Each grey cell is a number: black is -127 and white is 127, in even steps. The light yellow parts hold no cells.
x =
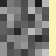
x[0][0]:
-88
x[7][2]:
-31
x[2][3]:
-45
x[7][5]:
29
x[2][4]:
-73
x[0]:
[-88, -6, -22, -50, 20, -100, 56]
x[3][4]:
-45
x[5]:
[-45, 13, 4, 7, -48, -88, -62]
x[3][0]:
-29
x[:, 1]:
[-6, 7, 37, 21, -40, 13, -51, -42]
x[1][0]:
33
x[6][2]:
2
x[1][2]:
5
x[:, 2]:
[-22, 5, -10, -39, -88, 4, 2, -31]
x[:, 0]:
[-88, 33, -58, -29, -31, -45, 20, 20]
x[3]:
[-29, 21, -39, -29, -45, 6, 40]

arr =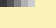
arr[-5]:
-71
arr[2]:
3
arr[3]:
49

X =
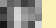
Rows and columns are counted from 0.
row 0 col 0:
18
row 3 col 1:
-28
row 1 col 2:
81
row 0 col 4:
-44
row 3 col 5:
85
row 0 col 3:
-65
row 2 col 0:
-52

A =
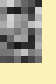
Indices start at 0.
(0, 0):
57
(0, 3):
-24
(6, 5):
50
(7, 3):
66
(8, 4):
-56
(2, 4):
-50
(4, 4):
-52
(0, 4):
-43
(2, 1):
82
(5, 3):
31
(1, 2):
-99
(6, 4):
-86
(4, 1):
15
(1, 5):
81
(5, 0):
-81
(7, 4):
-3
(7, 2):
29
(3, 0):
43

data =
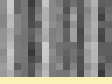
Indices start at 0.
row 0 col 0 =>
16
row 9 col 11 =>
-46
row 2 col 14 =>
-63
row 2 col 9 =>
-25
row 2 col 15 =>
-12
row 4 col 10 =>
33
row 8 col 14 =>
-19
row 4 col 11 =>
-56
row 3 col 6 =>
54
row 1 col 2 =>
-25
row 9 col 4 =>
-39
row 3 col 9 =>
-43
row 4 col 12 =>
25
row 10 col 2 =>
-2
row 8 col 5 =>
-34
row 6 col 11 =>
-48
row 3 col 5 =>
-32
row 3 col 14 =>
-27
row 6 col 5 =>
-22
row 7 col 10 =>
-12
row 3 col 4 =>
-49
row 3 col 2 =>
4
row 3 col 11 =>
-44
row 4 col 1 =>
41
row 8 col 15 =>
-36
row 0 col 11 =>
-35
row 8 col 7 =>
6
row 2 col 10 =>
38
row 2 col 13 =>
42
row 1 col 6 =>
48
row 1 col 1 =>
70
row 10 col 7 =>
-5
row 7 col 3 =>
-6
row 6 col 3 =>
-10

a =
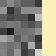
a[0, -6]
-14
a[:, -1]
[-67, 17, 63, -22, 16, -73, -57, 83]
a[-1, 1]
-21
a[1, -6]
21
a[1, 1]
-76
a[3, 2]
-11
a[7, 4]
-42
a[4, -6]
-64
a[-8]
[-14, 7, -15, -34, -34, -67]
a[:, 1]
[7, -76, -56, -4, -98, 15, -15, -21]
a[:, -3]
[-34, 12, -46, -31, -15, -4, -60, -67]
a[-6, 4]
-78
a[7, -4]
19
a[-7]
[21, -76, -37, 12, 14, 17]
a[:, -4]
[-15, -37, -43, -11, -15, -34, -5, 19]
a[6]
[-4, -15, -5, -60, 43, -57]

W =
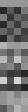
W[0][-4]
27
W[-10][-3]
30
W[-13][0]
-86
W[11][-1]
-11
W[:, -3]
[25, -39, -71, -25, -56, -21, 30, -38, -13, 6, -70, -45, -66, 33, 35, 4]
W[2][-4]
-1
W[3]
[-86, -25, -67, -17]
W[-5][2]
84
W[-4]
[-55, -66, -60, -93]
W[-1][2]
51
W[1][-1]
-7
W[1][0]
-86
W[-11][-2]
-70
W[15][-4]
-37

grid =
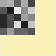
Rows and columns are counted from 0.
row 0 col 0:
40
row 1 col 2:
111
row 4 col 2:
-26
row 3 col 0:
-88
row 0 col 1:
49
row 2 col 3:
34

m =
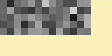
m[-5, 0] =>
-25
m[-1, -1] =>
-9
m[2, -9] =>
32
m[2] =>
[-27, -40, 11, -2, 32, 6, -12, -34, -24, 1, -101, 0, 45]
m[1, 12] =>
-43
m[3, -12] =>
-32
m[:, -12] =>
[-84, 31, -40, -32, -59]
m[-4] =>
[-23, 31, -41, -57, -73, -25, -56, -12, -24, -6, 79, -62, -43]
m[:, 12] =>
[20, -43, 45, 48, -9]
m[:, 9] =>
[-48, -6, 1, 18, -42]
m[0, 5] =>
-35
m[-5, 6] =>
66
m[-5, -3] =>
-52
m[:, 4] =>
[22, -73, 32, -28, 23]

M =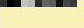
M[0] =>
-78
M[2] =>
-109
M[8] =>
-109

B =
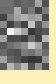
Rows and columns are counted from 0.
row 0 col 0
-15
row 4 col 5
-52
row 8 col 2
-41
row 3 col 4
67
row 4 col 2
75
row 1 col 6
-4
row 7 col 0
-23
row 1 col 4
-6
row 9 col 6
-47
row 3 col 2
-23
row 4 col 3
37
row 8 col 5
-70
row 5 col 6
55
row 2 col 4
27
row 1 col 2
44
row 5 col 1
-53
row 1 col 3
-33
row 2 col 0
-59
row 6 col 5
37
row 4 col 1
114
